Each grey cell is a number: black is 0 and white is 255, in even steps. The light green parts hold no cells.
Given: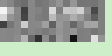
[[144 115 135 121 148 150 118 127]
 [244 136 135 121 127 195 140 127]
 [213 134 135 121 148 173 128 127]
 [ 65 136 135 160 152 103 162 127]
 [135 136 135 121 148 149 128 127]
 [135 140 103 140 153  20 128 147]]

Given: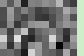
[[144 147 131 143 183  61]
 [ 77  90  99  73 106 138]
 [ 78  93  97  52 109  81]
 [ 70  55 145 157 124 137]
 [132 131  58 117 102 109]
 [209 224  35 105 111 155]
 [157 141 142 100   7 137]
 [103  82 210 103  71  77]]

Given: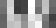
[[120  61 255 191]
 [113  56 250 195]
 [ 98 180 232 123]
 [102 198 212 111]]

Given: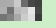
[[170 202  71]
 [175 187 230]
 [117 168 223]]

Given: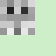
[[175 193 215]
 [195 206 164]
 [165 153 158]
 [200 160 222]
 [150 113 158]]

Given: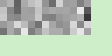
[[163  98 191 147 210 161 159]
 [195 102 159 160 164 154  89]
 [202 136 163 133 152 167  56]
 [154 216 146 215 143 215 215]
 [116 144 126 194 172 203 162]]

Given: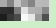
[[170 195 133 184]
 [ 46 122 179 135]
 [ 29  75 231  79]]

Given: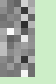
[[156  99 165]
 [138 153 186]
 [112 128 100]
 [122 153 181]
 [170 170 133]
 [159 112 143]
 [191 148 146]
 [189 154 124]
 [138 162 181]
 [127 116 110]
 [125 123 110]]
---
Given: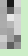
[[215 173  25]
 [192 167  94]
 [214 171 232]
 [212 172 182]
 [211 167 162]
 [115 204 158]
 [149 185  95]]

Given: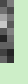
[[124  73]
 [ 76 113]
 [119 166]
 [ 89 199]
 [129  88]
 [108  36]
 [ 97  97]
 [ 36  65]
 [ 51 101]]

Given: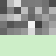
[[ 76  81 184 222 120 122 124 113]
 [181  77 130  80 190 111 188 118]
 [136 157 184 205 141 102 132 161]
 [160 117  84 100 101 242  63 131]
 [185 102 130 137 153 218 123 141]]

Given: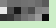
[[ 90 131 109 108 113 116 107]
 [136 231  76  23 100  77 131]
 [ 11  48  55  85 113 126 155]]

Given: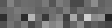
[[106  88 130 100 109 107 103 121  85 124 111  73  73 108 140  97]
 [111 102 108 122 114 111  98 102 110  97 124  87 111 101  96 103]
 [ 34  46 108 115  42 182 110  56 113 130  63 169  86 208 137 147]
 [ 70  82 116  98 123  72  97 156 132 146  75 104 138  80  95  81]]

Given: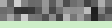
[[112 170  99 207 131 106 108 151  93 145  77 110 122  67  95 174]
 [ 77 107 115  53  50  56  87 146  72 114 147 142 145 189  30 131]
 [109 119 165 111 204 118 114  81 138  68 181 118 155 108  34  89]]
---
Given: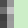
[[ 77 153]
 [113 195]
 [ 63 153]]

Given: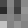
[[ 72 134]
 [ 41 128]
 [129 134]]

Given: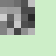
[[123 122]
 [162 156]
 [205  98]]

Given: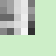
[[148 163]
 [133 163]
 [103 103]]

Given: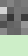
[[118 131]
 [210  97]
 [115  54]]

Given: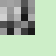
[[159 163]
 [196 151]
 [208 140]]
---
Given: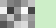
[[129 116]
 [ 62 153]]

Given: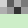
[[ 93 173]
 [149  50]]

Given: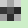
[[165 210]
 [ 79  40]]

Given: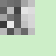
[[111 105]
 [188  67]]

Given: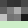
[[ 52  50]
 [128 173]]

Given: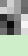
[[208 162]
 [194 161]]

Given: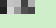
[[195 191]
 [214 153]]

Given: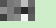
[[120 129]
 [125  87]]

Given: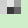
[[228 160]
 [ 57 101]]
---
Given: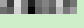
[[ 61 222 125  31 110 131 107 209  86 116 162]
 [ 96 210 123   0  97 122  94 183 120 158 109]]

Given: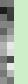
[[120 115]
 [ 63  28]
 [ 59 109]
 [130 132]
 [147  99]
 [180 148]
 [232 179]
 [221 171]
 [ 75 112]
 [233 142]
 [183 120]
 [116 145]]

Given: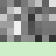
[[140  88 120 153 193  98 224 116]
 [186 220 131 101  79 112 102 107]
 [145  99 143  54 164 135 192 200]
 [157 239 128  78 111 120 119 158]
 [177 240 128  83 103 116 114 133]
 [159 100 141 138  45 135  51  90]]

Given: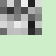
[[213 103 238  34 221 121]
 [ 49 112  74 173 152  92]
 [152 125 193  97 133 189]
 [194 233 217  29 201 214]
 [189 192 184  44  98 107]]

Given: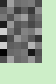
[[161 110 117 123  76  40]
 [127  62  93  57 139 100]
 [ 84 132 159  86 110 121]
 [152  86  99  72  94  28]
 [117  80 131 122 167 207]
 [ 77 149 122  89  53  35]
 [ 94 101  91 180 128 207]
 [105 110 120  23  81   3]
 [162 105 114 151  90  80]]

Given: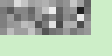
[[148 219 195 160 169 177 159 134 147 199 160  97 152]
 [ 90 134 134 103 155 193 236  99 141 153  31 109 120]
 [158 104 136 113 152 104 131  93 136 114 232 132 127]
 [150 154 188 177  83 124 224  72 172 178  76 157 127]
 [188 158 158 194 147  84 114 124 155 120 140 151 142]]
